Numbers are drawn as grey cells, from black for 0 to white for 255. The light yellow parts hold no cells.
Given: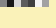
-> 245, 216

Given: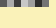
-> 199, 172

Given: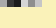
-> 213, 198

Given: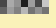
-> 199, 183

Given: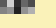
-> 208, 176

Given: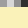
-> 215, 158

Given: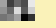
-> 232, 219
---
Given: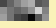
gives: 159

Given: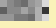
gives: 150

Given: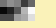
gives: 72

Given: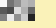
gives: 129

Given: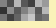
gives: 116

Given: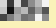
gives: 70

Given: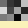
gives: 124

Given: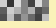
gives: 79

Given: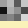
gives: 120

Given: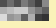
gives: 218
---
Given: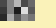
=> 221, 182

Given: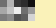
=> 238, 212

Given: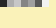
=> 242, 199

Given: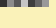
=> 198, 153

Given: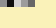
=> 211, 156

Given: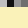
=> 191, 150

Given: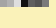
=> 222, 178
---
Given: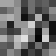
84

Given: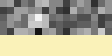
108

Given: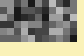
101

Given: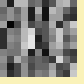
145

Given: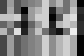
70

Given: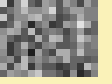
101

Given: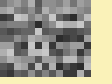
72

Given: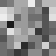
110
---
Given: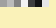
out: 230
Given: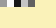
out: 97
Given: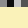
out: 83
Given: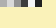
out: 33
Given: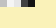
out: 19
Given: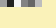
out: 189
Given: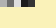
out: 52
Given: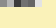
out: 227
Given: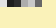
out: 103
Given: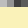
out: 91
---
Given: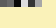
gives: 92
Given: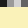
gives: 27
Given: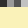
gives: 46
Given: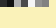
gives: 44
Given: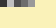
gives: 52
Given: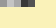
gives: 152
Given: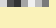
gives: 216
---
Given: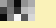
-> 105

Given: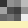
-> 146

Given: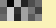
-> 7

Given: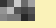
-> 95

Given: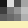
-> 222

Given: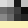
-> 204

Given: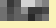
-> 56

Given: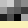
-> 206
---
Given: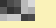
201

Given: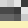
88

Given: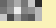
159

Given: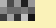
48

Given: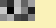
71

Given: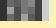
77

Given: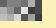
214

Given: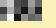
23
